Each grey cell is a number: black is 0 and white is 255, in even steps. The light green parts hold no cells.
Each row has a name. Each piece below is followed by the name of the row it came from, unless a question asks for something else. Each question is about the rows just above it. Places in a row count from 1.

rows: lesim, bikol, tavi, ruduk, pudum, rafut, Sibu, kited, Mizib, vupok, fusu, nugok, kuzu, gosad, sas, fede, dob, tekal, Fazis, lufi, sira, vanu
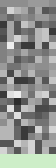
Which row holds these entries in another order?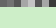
ruduk
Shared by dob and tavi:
[102]
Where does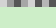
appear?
vanu
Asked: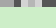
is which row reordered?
sira
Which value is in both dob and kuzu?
[166]
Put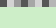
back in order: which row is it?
vanu
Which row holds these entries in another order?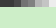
Sibu

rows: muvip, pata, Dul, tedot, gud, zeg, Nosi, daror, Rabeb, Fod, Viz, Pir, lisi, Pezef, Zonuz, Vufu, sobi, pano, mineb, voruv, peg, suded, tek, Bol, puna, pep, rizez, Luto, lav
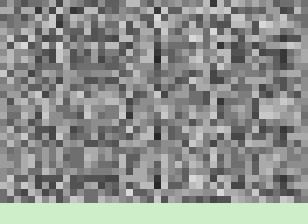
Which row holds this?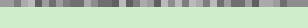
Bol
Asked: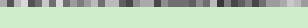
Nosi
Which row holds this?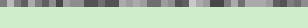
Pir
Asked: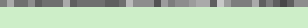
Fod
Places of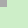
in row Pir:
5 18 20 29 34 36 37 38
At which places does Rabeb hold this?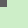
12 17 25 40
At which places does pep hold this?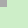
18 19 20 21 30 33 36 37

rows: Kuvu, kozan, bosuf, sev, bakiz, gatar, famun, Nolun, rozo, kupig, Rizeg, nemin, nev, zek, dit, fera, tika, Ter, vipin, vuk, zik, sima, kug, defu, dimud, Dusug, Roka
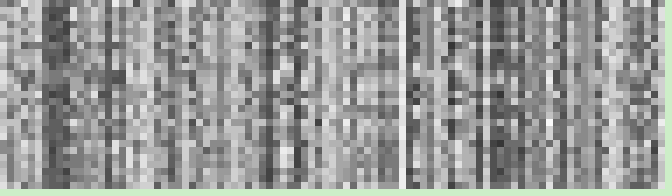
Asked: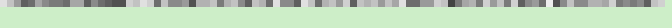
nemin
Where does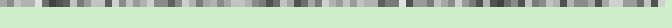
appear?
gatar
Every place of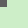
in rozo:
7 9 16 25 27 64 73 86 94

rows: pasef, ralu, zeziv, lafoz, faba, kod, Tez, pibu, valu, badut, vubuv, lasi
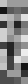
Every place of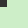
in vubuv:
4
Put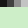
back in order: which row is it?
badut
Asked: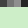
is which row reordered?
Tez
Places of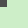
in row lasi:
1 2
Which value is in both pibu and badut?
[195]
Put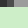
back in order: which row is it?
vubuv
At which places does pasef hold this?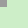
2 3 4

